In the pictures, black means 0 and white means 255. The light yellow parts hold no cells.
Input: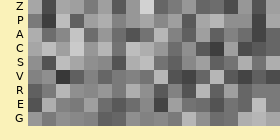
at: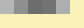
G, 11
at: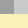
C, 2
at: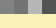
V, 7

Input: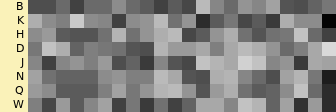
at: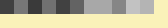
W, 6
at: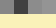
K, 5

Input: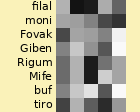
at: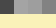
Fovak, 0
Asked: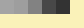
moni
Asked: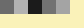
Rigum
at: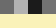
Rigum, 0

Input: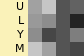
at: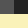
L, 2
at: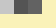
U, 1
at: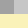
U, 0
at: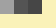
M, 1
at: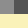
L, 1

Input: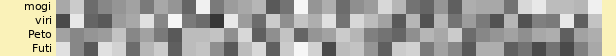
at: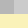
Futi, 6
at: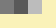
Peto, 7
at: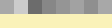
Peto, 27
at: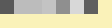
Peto, 8
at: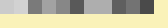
Futi, 24
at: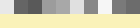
viri, 1

